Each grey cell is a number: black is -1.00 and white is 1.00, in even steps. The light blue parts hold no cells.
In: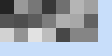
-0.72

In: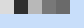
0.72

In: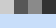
0.60

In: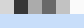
0.68

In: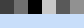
-0.51

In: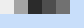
0.87
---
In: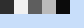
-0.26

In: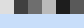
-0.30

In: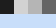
0.42

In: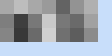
-0.27

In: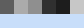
-0.26

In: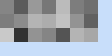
-0.29

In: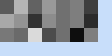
-0.61

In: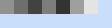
-0.14
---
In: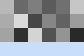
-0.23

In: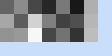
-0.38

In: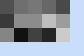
0.49

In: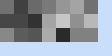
0.13

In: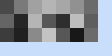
0.48

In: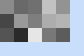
0.36

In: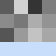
0.36
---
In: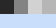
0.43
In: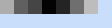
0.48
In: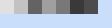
-0.40
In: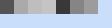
0.22
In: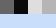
0.42
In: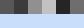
-0.14
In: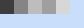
0.69
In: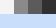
-0.62
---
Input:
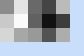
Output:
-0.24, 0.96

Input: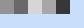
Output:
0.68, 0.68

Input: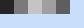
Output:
0.54, 0.54

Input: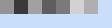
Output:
-0.26, 0.65

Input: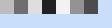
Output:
-0.74, 0.90

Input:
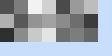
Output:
0.27, 0.90

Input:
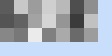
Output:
0.67, 0.84
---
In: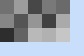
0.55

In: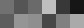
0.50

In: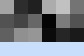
0.51

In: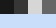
0.68

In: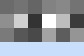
1.00

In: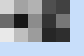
0.83

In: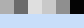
0.75
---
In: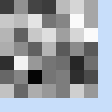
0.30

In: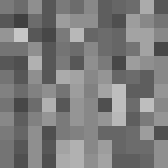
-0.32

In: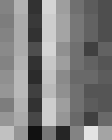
-0.39

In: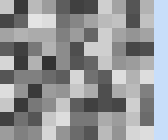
0.40

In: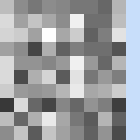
0.42

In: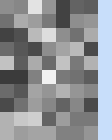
-0.27

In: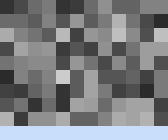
0.02

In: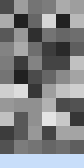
0.24
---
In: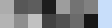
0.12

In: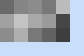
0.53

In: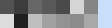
-0.75

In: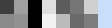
0.14

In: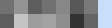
0.54

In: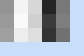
0.96

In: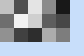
0.90

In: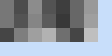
-0.35
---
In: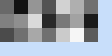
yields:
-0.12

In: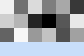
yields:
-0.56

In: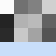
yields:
0.63

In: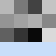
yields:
0.54

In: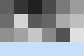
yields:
0.22

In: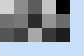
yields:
-0.99
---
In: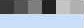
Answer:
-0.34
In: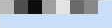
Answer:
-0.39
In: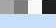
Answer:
-0.03
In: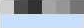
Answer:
-0.41
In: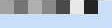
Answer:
-0.09
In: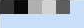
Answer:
-0.93
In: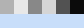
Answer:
0.82
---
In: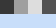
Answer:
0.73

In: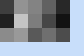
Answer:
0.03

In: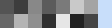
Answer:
0.07

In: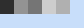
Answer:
-0.08

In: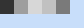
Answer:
0.69

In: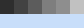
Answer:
-0.28
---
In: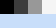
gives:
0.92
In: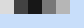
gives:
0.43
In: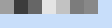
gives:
0.07
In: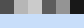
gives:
-0.81
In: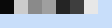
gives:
0.81
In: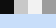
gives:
0.23
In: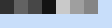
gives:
0.04
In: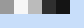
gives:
-0.84
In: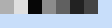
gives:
-0.47
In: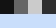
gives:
-0.64
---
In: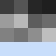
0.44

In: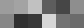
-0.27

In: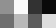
0.96

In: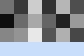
-0.21

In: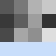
-0.26

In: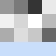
0.68
